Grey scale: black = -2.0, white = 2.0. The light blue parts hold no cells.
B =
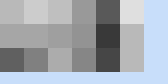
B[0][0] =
0.9
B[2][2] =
0.7
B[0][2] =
1.0
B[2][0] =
-0.5
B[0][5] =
1.5
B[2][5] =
0.9

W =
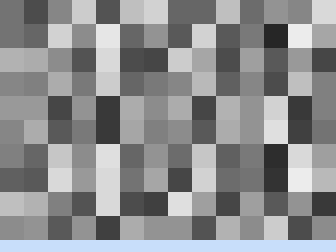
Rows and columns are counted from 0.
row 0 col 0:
-0.2
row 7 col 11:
-1.2
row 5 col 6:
0.0
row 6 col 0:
0.0
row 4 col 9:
0.8
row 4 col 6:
0.2
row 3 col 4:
1.2
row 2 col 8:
0.6
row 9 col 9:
0.8
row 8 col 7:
1.5
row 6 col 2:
1.1
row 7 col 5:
-0.2
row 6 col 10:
-0.1
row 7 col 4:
1.4
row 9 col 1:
0.3
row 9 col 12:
-0.8
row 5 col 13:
-0.2
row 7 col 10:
-0.2
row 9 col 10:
0.2
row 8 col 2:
0.0
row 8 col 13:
-1.1
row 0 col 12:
0.1
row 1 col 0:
-0.2
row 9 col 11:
1.2
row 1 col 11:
-1.4
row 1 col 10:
-0.1
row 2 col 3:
-0.7
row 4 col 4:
-1.1
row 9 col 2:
-0.6
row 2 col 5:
-0.8
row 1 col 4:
1.6
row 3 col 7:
0.1
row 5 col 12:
-1.0
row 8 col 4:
1.4
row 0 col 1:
-0.8

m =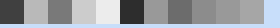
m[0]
-1.0
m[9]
0.4
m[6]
0.4

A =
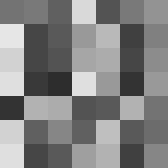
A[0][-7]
-0.2
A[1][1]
-0.9
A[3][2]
-1.3
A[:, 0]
[-0.2, 1.6, 1.3, 1.5, -1.2, 1.3, 1.5]
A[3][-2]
-1.2
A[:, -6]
[-0.1, -0.9, -0.9, -1.1, 0.8, -0.5, -0.9]
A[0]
[-0.2, -0.1, -0.5, 1.4, -0.7, -0.1, 0.3]
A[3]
[1.5, -1.1, -1.3, 1.5, 0.4, -1.2, 0.4]
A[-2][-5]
0.1
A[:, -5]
[-0.5, -0.6, -0.7, -1.3, 0.7, 0.1, -0.6]

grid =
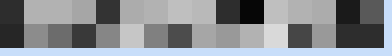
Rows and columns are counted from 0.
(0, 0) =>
-1.3
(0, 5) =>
0.7
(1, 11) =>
1.4
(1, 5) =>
1.1
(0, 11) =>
1.0
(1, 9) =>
0.4
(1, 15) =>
-1.3
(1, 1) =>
0.2
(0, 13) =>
0.7

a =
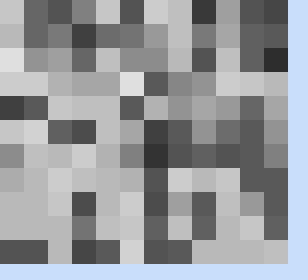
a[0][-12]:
1.1
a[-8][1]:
1.2
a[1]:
[0.9, -0.4, -0.1, -1.0, -0.3, -0.2, 0.4, 1.0, -0.1, 0.6, -0.5, -0.6]
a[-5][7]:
-0.7
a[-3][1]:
0.9
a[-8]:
[1.2, 1.2, 0.8, 0.6, 0.6, 1.5, -0.6, 0.1, 0.3, 1.2, 1.1, 0.9]
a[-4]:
[0.7, 0.9, 1.2, 1.0, 0.9, 0.8, -0.7, 1.2, 0.9, 1.1, -0.6, -0.6]
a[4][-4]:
0.6
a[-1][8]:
0.9
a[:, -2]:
[-0.7, -0.5, -0.5, 1.1, -0.4, -0.6, -0.6, -0.6, 0.4, 1.1, 0.9]
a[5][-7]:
0.6
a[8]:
[0.9, 0.9, 1.1, -0.8, 0.9, 1.2, -0.8, 0.5, -0.6, 1.0, 0.4, -0.6]
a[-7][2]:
1.1
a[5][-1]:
0.3
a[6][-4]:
-0.5
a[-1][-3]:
0.9
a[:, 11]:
[-0.9, -0.6, -1.3, 0.9, 0.6, 0.3, 0.0, -0.6, -0.6, -0.5, 1.0]
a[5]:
[1.1, 1.3, -0.5, -0.8, 1.0, 0.6, -1.0, -0.6, 0.3, -0.3, -0.6, 0.3]
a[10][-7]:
1.3
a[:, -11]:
[-0.4, -0.4, 0.3, 1.2, -0.6, 1.3, 1.0, 0.9, 0.9, 0.9, -0.7]
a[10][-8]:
-0.6
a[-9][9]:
1.0
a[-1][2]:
0.9

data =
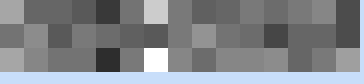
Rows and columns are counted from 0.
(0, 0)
0.6
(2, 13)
-0.1
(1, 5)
-0.5
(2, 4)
-1.3
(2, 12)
-0.4
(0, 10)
-0.1
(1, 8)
0.3
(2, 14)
0.5
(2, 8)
-0.3
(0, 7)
-0.1
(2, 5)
-0.1
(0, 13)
0.1
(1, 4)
-0.3

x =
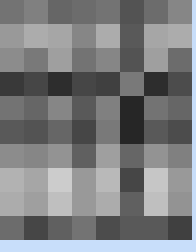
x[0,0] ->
-0.2
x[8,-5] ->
0.4
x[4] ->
[-0.2, -0.4, 0.1, -0.6, 0.0, -1.4, -0.2, -0.4]
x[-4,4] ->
0.5
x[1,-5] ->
0.1
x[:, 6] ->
[-0.3, 0.6, 0.5, -1.3, -0.2, -0.6, 0.3, 1.1, 1.0, -0.6]
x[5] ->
[-0.6, -0.7, -0.4, -0.9, -0.1, -1.4, -0.6, -0.8]
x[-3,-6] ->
1.2
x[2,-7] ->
-0.1
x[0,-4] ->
-0.2
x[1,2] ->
0.6
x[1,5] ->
-0.6
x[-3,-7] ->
0.6
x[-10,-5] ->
-0.3
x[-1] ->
[-0.3, -0.9, -0.5, -0.2, -0.8, -0.6, -0.6, -1.0]

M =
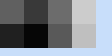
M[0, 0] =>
-0.5
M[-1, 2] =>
-0.6

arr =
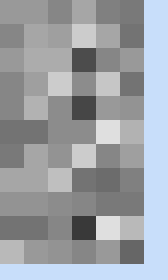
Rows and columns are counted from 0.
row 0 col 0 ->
0.4
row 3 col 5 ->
-0.2
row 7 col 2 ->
1.0
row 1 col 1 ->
0.6
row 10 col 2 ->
0.3
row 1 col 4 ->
0.6
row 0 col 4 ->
0.0
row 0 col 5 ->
-0.1
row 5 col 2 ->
0.2
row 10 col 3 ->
0.1
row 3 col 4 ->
1.1
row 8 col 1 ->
0.3
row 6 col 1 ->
0.6
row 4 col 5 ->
0.3
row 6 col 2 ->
0.3
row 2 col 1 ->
0.7
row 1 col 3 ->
1.2
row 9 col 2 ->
0.1
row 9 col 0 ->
-0.2
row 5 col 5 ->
0.8
